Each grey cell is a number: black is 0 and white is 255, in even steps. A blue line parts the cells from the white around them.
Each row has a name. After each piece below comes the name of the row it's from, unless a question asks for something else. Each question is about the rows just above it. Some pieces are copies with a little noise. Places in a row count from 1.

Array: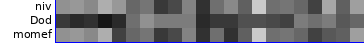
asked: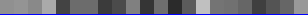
momef
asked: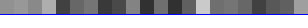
momef
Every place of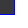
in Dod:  1 12 13
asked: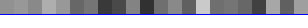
niv

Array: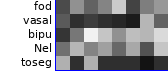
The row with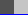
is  Nel
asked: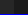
vasal
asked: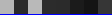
toseg
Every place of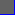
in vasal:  8
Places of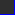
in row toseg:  2 4 5 6 8
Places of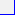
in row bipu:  3

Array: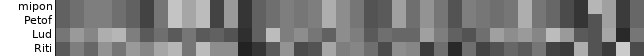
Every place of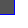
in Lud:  13 30 39
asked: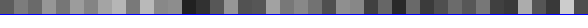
Riti
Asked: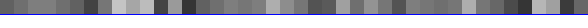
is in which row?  mipon
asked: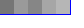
Riti

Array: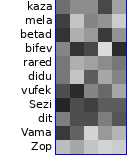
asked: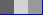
Vama
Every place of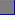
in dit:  1 4
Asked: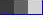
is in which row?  Vama

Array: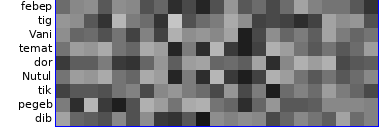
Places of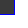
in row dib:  8
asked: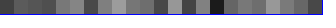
tik
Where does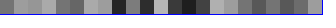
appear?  temat
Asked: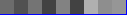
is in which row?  Vani
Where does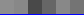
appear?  dib

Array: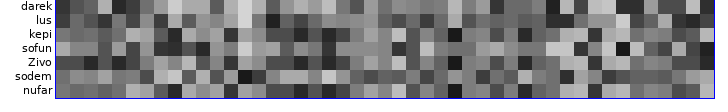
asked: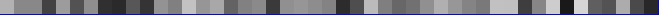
sofun
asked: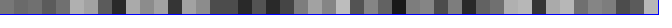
kepi

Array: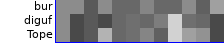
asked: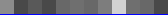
diguf
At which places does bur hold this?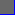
5 6 8 9
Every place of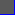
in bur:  3
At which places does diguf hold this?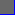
5 7 11
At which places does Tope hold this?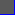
3

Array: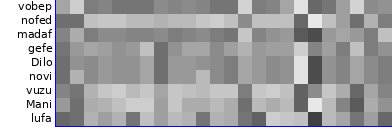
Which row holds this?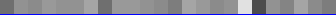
Dilo
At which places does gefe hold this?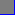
21 23
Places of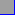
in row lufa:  4 8 23
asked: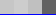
vuzu
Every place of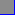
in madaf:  4 5 8 11
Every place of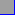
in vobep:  21

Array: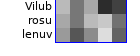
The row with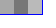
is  rosu
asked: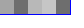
rosu

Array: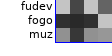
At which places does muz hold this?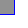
1 3
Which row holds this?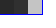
fogo
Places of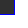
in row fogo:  1 3

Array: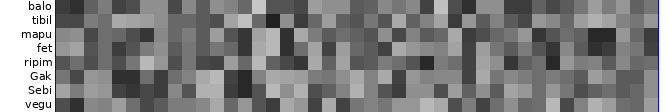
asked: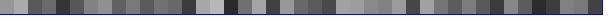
fet
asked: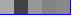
Gak
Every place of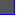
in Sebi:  10 15 24

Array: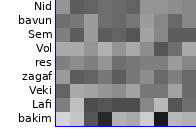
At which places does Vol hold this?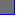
9
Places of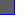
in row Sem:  2 4 9 10

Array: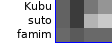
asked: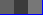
Kubu
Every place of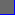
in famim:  1 3 4
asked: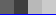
suto
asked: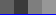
Kubu

